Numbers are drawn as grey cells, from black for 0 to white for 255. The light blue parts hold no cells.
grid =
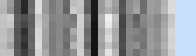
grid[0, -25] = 185
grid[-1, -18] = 126
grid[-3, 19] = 122
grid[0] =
[185, 153, 86, 40, 106, 220, 155, 122, 140, 105, 189, 196, 99, 26, 154, 187, 159, 83, 141, 154, 109, 158, 152, 178, 218]
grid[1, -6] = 163
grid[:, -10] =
[187, 174, 239, 232, 207, 218, 197, 226]
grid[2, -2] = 158
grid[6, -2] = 177
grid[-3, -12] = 19
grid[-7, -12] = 27
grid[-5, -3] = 137
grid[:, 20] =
[109, 109, 136, 131, 117, 121, 115, 130]
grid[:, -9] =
[159, 151, 193, 185, 169, 174, 163, 180]
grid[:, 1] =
[153, 145, 204, 198, 174, 179, 162, 191]
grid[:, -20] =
[220, 220, 198, 206, 215, 216, 220, 210]
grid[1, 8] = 140
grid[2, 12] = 129
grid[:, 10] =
[189, 202, 118, 128, 169, 151, 180, 142]
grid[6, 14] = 159
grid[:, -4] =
[158, 158, 150, 148, 154, 155, 156, 153]
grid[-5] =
[194, 198, 91, 70, 96, 206, 168, 125, 136, 127, 128, 209, 123, 20, 173, 232, 185, 68, 131, 105, 131, 148, 137, 167, 201]
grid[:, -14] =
[196, 191, 209, 209, 204, 204, 201, 207]
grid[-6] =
[195, 204, 94, 80, 97, 198, 167, 131, 136, 131, 118, 209, 129, 25, 176, 239, 193, 70, 128, 95, 136, 150, 135, 158, 196]
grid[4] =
[189, 174, 84, 47, 103, 215, 161, 126, 137, 111, 169, 204, 107, 18, 161, 207, 169, 74, 137, 131, 117, 154, 144, 173, 213]
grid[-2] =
[188, 162, 85, 47, 105, 220, 157, 123, 140, 107, 180, 201, 101, 20, 159, 197, 163, 80, 138, 143, 115, 156, 147, 177, 212]
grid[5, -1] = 209
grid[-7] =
[181, 145, 83, 38, 112, 220, 152, 124, 140, 99, 202, 191, 94, 27, 154, 174, 151, 88, 142, 163, 109, 158, 152, 184, 219]
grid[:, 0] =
[185, 181, 195, 194, 189, 193, 188, 192]

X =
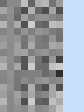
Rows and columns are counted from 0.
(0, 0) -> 112
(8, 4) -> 165
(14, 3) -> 78
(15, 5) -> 134
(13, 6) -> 136
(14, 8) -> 169
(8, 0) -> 159
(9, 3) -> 84
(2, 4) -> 126
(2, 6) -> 145
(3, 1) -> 138
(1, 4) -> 178
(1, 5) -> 103
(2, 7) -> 134
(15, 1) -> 136
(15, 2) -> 143
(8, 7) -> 149
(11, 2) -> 120
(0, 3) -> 191
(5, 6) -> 116
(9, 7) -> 193
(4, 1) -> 143
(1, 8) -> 81
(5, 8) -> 112
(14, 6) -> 92
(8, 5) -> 114
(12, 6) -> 79
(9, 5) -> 109
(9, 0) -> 180
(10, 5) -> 129
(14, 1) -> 137
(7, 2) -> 159
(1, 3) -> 78
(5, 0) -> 149
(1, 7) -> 165

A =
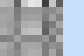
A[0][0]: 185
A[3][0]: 163
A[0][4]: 231
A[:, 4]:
[231, 153, 162, 178, 193, 136, 166, 174]
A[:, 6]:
[63, 135, 127, 106, 97, 150, 126, 126]
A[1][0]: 157
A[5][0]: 128
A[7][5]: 172
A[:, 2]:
[99, 123, 127, 141, 130, 160, 128, 139]
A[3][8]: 165
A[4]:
[173, 160, 130, 186, 193, 192, 97, 151, 134]
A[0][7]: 198
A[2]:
[165, 161, 127, 159, 162, 160, 127, 161, 131]
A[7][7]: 164
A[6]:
[171, 160, 128, 164, 166, 164, 126, 144, 141]
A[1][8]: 154

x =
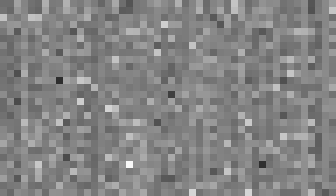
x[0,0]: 110
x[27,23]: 135
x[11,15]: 116
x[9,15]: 121
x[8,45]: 110
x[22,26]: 113
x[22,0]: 108
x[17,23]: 126
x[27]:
[123, 105, 140, 134, 124, 145, 109, 145, 144, 136, 138, 118, 149, 120, 148, 124, 118, 164, 140, 146, 168, 123, 114, 135, 129, 115, 122, 213, 115, 129, 135, 124, 142, 126, 133, 213, 120, 136, 140, 133, 110, 111, 112, 144, 186, 114, 91, 117]
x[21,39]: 168
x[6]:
[133, 104, 130, 149, 120, 134, 115, 132, 136, 141, 129, 107, 151, 118, 134, 109, 126, 137, 110, 148, 157, 141, 94, 117, 109, 118, 113, 195, 125, 136, 130, 135, 133, 144, 136, 140, 106, 141, 158, 138, 111, 116, 115, 143, 107, 99, 136, 113]
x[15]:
[106, 119, 124, 140, 108, 108, 134, 127, 147, 125, 134, 117, 103, 125, 117, 211, 191, 131, 128, 130, 127, 129, 134, 142, 137, 168, 113, 139, 172, 145, 158, 131, 120, 132, 124, 128, 124, 141, 121, 138, 123, 127, 119, 144, 102, 114, 147, 145]
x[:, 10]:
[129, 148, 133, 160, 86, 134, 129, 140, 110, 125, 114, 149, 136, 120, 128, 134, 134, 124, 132, 129, 134, 131, 155, 108, 185, 102, 129, 138]
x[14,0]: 106
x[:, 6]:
[175, 164, 136, 123, 116, 155, 115, 171, 131, 138, 141, 144, 120, 129, 130, 134, 165, 115, 143, 120, 125, 122, 138, 123, 131, 119, 122, 109]
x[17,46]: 136
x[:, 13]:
[124, 138, 112, 121, 103, 111, 118, 114, 103, 119, 117, 116, 178, 106, 118, 125, 116, 116, 106, 108, 116, 117, 103, 105, 111, 112, 116, 120]
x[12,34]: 131
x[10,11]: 149
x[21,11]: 107
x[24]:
[134, 123, 131, 136, 129, 174, 131, 125, 118, 129, 185, 146, 148, 111, 127, 111, 116, 139, 121, 128, 157, 151, 141, 111, 145, 119, 113, 145, 122, 133, 87, 112, 198, 136, 158, 123, 117, 144, 133, 123, 125, 113, 120, 142, 104, 115, 133, 124]
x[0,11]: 123
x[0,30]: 132
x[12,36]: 118
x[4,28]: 115
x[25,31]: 144
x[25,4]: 123
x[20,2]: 120
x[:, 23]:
[139, 133, 111, 207, 111, 119, 117, 119, 125, 123, 108, 99, 135, 124, 120, 142, 123, 126, 107, 124, 147, 132, 120, 117, 111, 89, 127, 135]
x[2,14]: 128
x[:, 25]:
[176, 142, 119, 155, 125, 121, 118, 126, 139, 124, 118, 111, 130, 141, 115, 168, 126, 130, 123, 125, 127, 164, 125, 115, 119, 113, 148, 115]
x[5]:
[105, 109, 119, 133, 105, 124, 155, 130, 116, 138, 134, 177, 122, 111, 113, 142, 155, 128, 131, 134, 121, 134, 159, 119, 174, 121, 123, 132, 156, 138, 134, 133, 116, 118, 138, 118, 105, 131, 108, 149, 121, 122, 136, 144, 126, 103, 136, 158]
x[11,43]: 141
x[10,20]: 123

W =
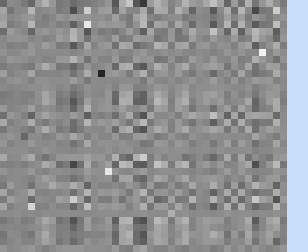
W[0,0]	103
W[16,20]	83
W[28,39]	85
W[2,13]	142
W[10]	[158, 130, 138, 141, 165, 131, 133, 134, 133, 140, 116, 136, 172, 140, 38, 147, 153, 144, 123, 150, 176, 124, 148, 151, 136, 154, 134, 121, 141, 134, 106, 134, 144, 122, 164, 129, 113, 122, 129, 171, 140]
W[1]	[165, 117, 134, 137, 180, 133, 138, 142, 122, 128, 78, 124, 205, 137, 156, 158, 106, 161, 135, 133, 169, 112, 171, 168, 128, 175, 152, 101, 140, 135, 90, 139, 173, 109, 181, 137, 74, 118, 124, 204, 133]
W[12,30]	145
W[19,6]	128
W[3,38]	121
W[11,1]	144
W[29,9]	133
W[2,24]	142
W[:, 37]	[150, 118, 137, 117, 162, 150, 129, 242, 151, 138, 122, 148, 136, 140, 131, 126, 162, 122, 143, 144, 131, 137, 129, 126, 134, 137, 156, 124, 161, 122, 140, 134, 135, 143, 142, 138]
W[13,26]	166
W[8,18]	128
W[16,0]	111
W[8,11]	151
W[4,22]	126
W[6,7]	147
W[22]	[168, 137, 139, 153, 169, 131, 115, 132, 148, 150, 152, 150, 160, 148, 150, 135, 175, 116, 101, 175, 204, 126, 148, 131, 143, 140, 115, 126, 138, 123, 104, 127, 168, 124, 164, 116, 142, 129, 119, 149, 152]
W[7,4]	149
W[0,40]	122
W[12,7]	142
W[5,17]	122
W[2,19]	161
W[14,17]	174
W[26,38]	149
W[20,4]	152
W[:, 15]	[149, 158, 137, 149, 129, 132, 153, 139, 131, 148, 147, 137, 143, 149, 149, 151, 136, 146, 148, 134, 145, 146, 135, 158, 231, 145, 132, 148, 124, 147, 140, 153, 148, 142, 146, 138]
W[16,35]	161
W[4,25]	115
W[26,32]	114
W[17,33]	116
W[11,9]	141
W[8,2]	145
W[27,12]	179
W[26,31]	144
